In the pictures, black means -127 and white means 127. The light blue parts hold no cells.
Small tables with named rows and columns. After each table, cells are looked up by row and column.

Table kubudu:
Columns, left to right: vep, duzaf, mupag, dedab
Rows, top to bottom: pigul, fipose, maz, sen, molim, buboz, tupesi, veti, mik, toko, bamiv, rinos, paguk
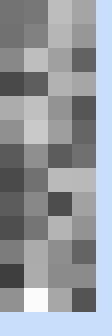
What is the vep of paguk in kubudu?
17
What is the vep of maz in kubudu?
8
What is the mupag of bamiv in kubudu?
14
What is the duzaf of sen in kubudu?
-33
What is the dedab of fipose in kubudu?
23
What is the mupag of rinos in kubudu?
11
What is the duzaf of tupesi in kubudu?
15
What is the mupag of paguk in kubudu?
39
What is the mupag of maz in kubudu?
32
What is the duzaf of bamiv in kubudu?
43
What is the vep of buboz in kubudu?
16
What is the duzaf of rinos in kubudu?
44
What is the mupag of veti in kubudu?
58

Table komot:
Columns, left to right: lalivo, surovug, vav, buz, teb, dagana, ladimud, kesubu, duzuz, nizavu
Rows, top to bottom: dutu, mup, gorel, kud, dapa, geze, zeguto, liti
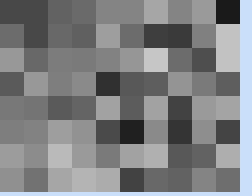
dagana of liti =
-60
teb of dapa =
33
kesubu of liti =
-29
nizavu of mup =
65
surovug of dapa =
-9
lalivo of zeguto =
28
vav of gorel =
-4
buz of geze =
16

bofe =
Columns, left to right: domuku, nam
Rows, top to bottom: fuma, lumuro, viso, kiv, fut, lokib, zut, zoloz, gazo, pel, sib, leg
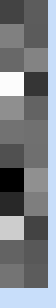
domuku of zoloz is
-127
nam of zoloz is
16
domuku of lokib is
-13
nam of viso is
3
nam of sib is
-39
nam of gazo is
-1
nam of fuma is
-35
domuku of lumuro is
0
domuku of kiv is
124
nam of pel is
-60
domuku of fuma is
-60
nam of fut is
-28
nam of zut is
-16
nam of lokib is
-15
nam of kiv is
-74
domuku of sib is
-28
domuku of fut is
15
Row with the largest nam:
zoloz

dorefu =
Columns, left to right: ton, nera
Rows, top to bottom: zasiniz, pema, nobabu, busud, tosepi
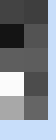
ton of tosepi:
40
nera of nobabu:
-34
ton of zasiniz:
-60
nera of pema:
-44
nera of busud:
-51
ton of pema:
-107
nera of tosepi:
-26
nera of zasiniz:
-65
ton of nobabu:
-33
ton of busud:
123

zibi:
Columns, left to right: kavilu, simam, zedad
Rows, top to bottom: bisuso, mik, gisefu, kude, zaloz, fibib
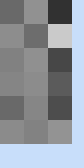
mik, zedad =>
74
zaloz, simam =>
6
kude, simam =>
12
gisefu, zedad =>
-56
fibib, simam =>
2
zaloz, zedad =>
-50

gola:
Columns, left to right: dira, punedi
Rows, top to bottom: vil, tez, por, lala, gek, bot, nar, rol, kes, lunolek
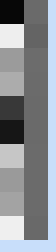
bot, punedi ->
-21
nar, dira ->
70
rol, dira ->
26
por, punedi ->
-19
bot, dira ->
-105
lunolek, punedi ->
-22
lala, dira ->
44
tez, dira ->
110
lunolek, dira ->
111
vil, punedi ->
-21
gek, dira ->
-71
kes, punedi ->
-20
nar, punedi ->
-20

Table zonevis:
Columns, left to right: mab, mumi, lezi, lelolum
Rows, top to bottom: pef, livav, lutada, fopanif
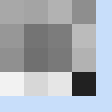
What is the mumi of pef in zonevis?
36
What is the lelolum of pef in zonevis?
14
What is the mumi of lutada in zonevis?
-15
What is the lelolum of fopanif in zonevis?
-94
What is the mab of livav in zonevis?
23
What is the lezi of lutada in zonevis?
-6
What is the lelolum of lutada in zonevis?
50
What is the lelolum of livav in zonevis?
59
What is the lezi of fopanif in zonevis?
102
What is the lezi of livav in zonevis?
-3
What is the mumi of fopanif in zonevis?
87
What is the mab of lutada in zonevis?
16
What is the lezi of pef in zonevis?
50
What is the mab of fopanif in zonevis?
114
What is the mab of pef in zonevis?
40
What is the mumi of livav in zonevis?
-11

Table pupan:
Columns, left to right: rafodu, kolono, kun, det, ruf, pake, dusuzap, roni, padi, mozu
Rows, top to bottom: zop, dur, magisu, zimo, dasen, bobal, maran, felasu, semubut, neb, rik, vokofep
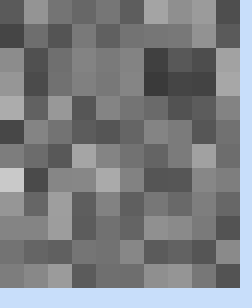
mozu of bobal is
-14
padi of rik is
-42
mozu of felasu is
-1
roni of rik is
-29
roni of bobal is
-4
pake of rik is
7
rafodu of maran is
-2
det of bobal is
-35
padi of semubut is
-1

